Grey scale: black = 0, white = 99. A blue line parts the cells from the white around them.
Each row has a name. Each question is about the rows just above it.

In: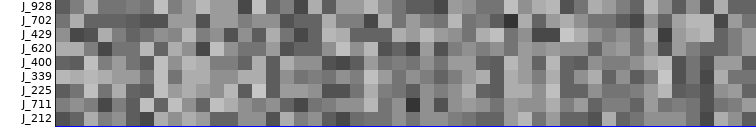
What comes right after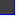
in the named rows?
[60]
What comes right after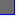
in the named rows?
[45]
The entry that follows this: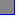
[71]
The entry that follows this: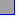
[71]

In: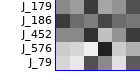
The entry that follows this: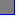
[27]
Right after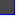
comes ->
[42]
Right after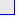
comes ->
[31]

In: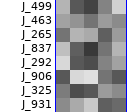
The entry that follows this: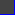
[51]
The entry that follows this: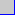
[37]
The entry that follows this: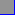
[45]
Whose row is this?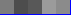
J_325
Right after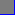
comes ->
[30]

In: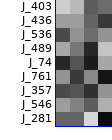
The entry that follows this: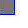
[15]
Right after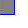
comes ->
[36]
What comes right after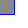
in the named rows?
[8]

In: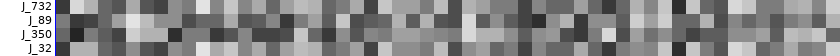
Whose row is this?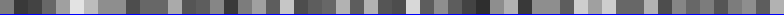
J_89
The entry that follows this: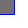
[55]
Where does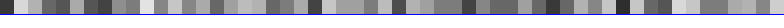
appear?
J_732
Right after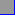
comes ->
[30]

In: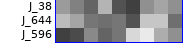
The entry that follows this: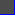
[53]
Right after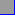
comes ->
[50]
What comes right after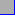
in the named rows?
[56]
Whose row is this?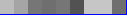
J_644

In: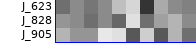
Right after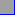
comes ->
[70]
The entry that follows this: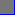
[54]
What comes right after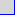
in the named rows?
[20]
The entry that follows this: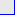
[87]
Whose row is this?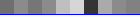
J_623
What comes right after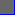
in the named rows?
[87]

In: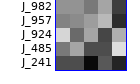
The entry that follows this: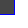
[68]
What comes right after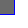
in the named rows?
[64]
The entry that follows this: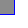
[61]
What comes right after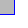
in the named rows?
[17]

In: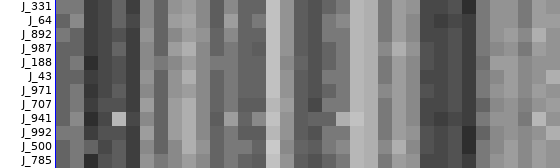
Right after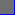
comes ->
[61]
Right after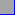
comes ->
[53]
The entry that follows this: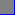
[57]
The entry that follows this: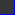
[28]

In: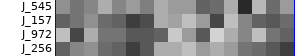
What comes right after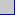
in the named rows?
[60]
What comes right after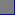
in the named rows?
[67]
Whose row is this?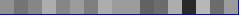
J_545
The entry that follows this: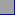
[74]
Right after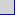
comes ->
[67]
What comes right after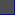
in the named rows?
[67]
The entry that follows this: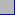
[42]

